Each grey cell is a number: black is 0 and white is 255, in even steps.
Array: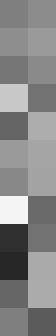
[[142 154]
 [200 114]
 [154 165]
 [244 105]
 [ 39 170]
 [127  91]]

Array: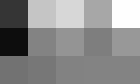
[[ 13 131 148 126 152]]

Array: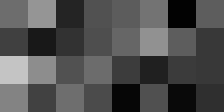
[[ 64  24  50  78 102 145  93  56]
 [131  65 110  75   6  80   9  47]]

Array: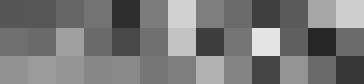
[[111 106 159 106  73 112 195  61 117 228  95  38 107]]

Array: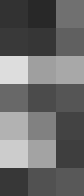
[[ 57  54  96]
 [104  75  85]
 [204 163  62]]

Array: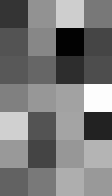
[[ 83 135   2  69]
 [128 151 162 253]
 [153  68 151 180]]

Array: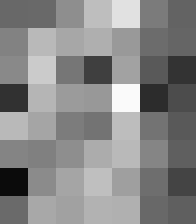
[[130 185 167 175 153 108 101]
 [ 49 181 155 152 250  44  76]
 [132 128 142 172 185 133  95]
 [106 168 161 178 176 104  95]]
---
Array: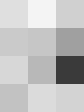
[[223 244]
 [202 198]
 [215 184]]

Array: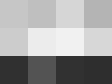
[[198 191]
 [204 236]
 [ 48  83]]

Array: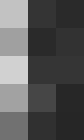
[[194  52]
 [160  42]
 [209  53]]

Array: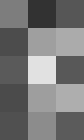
[[125  50]
 [ 76 159]
 [ 90 225]]

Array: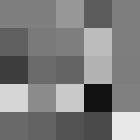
[[127 127]
 [ 96 122]
 [ 62 107]]

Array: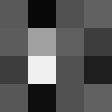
[[ 89   8]
 [ 92 160]
 [ 61 240]]

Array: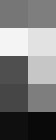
[[118 126]
 [244 226]
 [ 79 198]]

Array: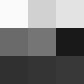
[[250 209]
 [106 117]
 [ 48  52]]
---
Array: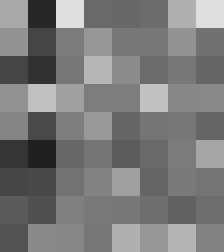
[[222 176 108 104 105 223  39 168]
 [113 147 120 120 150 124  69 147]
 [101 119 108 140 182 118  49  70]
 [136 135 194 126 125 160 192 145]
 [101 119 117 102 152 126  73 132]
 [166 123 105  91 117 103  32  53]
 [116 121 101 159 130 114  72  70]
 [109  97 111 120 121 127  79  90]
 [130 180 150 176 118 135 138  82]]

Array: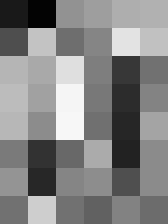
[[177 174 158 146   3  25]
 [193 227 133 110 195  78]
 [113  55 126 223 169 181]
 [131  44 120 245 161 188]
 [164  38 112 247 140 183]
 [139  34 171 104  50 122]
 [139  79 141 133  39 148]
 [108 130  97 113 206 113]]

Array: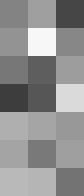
[[ 70 159 131]
 [135 247 147]
 [157  94 119]
 [218  86  61]
 [152 165 175]
 [159 121 164]
 [115 181 185]]

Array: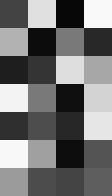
[[249   7 224  67]
 [ 40 121  12 178]
 [167 222  52  30]
 [211  15 121 243]
 [230  39  77  47]
 [ 84  13 160 248]
 [ 94  68  76 155]]

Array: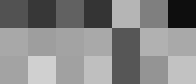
[[ 14 127 181  52  97  55  82]
 [169 177  86 169 163 158 168]
 [194 148  86 191 161 208 163]]

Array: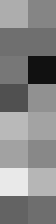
[[133 173]
 [111 111]
 [ 17 119]
 [145  80]
 [163 185]
 [136 162]
 [182 233]
 [110  99]]
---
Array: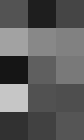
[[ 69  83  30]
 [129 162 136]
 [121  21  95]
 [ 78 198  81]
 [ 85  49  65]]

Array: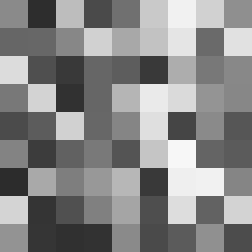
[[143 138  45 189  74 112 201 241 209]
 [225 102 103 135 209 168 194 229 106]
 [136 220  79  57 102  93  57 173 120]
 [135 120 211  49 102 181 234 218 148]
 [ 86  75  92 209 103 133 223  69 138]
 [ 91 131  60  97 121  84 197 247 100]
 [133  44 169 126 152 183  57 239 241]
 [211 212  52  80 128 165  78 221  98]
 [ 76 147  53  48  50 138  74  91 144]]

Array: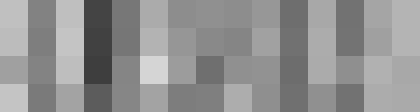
[[180 192 130 191  68 119 171 141 144 141 151 110 168 114 165]
 [180 188 126 196  65 118 179 150 137 133 161 113 172 115 160]
 [168 160 131 190  62 133 213 156 111 144 146 109 171 143 177]
 [170 196 122 163  92 134 163 125 127 173 143 112 144 114 172]]

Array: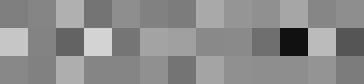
[[141 127 132 176 116 142 129 124 169 149 144 166 134]
 [ 85 198 131  99 211 117 163 159 137 138 111  17 187]
 [124 136 129 174 132 133 144 116 164 144 142 141 148]]

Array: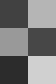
[[181  65]
 [ 71 153]
 [208  44]]

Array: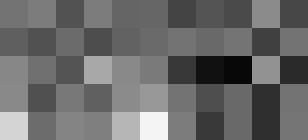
[[ 71 115 124  82 124 101 102  68  84  74 139]
 [115  95  81 107  77  98 106 115 105 116  64]
 [ 42 135 112  84 168 137 122  56  17   8 146]
 [115 137  80 120  96 139 152 115  78 105  47]
 [117 212 108 132 127 182 244 124  57 105  47]]

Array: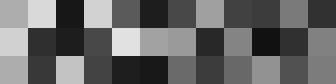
[[ 49 173 217  23 210  90  29  72 160  65  60 122]
 [129 209  47  29  72 225 162 154  40 132  17  48]
 [124 173  56 195  67  30  24 106  60 104 146  81]]
